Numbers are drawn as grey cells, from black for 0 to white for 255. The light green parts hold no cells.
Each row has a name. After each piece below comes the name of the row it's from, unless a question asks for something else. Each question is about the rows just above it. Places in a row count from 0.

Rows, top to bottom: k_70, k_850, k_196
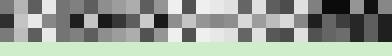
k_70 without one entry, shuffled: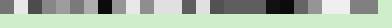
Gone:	[181]
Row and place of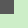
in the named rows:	k_196, 19

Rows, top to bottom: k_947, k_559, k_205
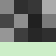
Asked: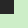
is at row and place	k_205, 2
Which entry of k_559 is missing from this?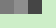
[32]
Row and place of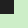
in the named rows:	k_559, 2
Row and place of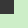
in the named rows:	k_947, 2
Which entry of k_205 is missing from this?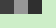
[39]
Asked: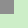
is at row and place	k_559, 1
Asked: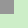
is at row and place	k_205, 0

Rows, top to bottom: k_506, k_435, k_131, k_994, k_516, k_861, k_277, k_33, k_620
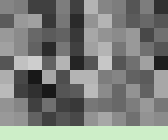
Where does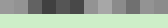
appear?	k_620
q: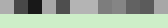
k_861
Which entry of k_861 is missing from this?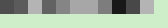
[174]
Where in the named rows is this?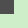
k_861, 4

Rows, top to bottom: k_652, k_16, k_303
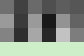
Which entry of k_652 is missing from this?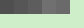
[65]
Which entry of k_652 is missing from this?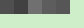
[106]
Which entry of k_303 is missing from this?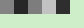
[167]
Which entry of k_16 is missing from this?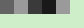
[147]

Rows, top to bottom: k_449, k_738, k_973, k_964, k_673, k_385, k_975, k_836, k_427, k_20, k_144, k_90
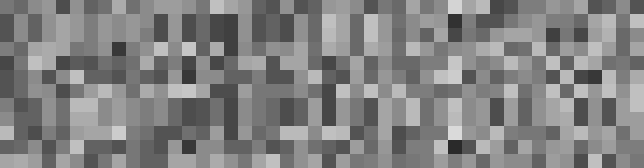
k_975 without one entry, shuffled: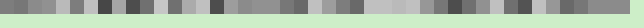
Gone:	[132]
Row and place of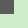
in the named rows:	k_673, 5
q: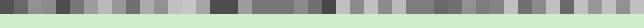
k_975
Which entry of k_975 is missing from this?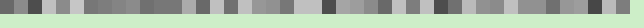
[83]
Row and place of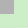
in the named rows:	k_973, 43

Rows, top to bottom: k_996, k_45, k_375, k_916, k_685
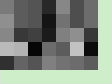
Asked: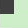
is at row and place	k_375, 2
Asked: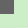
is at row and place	k_685, 1
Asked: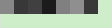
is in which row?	k_375
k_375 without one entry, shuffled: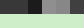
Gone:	[128]
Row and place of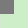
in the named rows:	k_996, 0

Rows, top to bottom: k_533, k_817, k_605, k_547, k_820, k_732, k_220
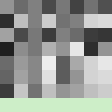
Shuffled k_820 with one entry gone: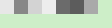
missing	[154]
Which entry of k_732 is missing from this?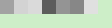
[100]
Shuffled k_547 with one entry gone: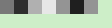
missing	[141]

